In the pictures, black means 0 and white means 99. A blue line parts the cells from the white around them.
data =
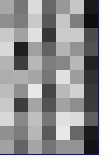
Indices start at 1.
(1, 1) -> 65
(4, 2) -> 12
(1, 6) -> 77
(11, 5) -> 57
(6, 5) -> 87
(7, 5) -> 72
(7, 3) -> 90
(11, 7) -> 7
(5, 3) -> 71
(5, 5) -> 52
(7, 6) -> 81
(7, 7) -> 22
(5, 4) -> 49
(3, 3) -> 87
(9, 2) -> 53
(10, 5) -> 90
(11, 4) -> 45
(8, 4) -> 32
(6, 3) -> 64
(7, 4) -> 27
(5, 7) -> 13
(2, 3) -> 78
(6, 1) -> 67

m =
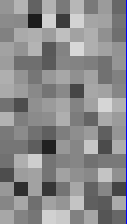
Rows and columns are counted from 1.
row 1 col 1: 58
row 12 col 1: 44
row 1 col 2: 70
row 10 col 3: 44
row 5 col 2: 43
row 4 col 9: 57
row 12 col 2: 68
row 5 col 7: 49
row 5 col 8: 44
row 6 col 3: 46
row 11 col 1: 46
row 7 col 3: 53
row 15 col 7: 37
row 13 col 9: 56
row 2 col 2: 53
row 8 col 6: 51
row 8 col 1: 44
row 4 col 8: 63
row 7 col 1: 66
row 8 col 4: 60
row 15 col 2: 65
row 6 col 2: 57
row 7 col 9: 52
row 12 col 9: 47
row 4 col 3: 70
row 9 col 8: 66
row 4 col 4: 34
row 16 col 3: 46
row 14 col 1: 59
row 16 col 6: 50
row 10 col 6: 55
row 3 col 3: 68
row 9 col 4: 55
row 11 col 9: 67
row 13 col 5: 63

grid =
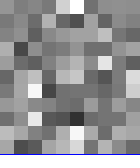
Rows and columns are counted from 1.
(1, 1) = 58
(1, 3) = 52
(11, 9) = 54
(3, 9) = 46
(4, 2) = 28
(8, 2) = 63
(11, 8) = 70
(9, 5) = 32
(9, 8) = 45
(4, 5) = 48
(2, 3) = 42
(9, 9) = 45
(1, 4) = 47
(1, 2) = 49
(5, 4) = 50
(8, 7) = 60
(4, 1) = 68
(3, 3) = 37
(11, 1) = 65
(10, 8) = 42
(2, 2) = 53
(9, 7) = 42
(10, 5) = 68
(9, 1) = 43
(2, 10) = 50
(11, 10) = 41
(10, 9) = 68
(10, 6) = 96
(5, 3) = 37
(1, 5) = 81
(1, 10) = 55
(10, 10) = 65

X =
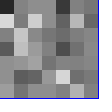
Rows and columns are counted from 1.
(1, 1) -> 15
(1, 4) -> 55
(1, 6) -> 50
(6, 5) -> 83
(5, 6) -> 50
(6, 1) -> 56
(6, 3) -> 39
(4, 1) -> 35
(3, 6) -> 49
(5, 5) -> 51
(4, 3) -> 60
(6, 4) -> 59
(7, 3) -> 55
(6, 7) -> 47

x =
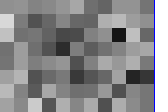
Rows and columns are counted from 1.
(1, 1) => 56
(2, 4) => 40
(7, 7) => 44
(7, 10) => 52
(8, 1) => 63
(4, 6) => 49
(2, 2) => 48
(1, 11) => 45
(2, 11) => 56
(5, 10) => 68
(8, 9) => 67
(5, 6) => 31
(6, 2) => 70
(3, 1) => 75
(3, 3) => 46
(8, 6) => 52
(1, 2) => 57
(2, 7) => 39
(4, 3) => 43
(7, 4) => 65
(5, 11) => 47
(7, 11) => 46
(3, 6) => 29
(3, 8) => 56
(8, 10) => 54
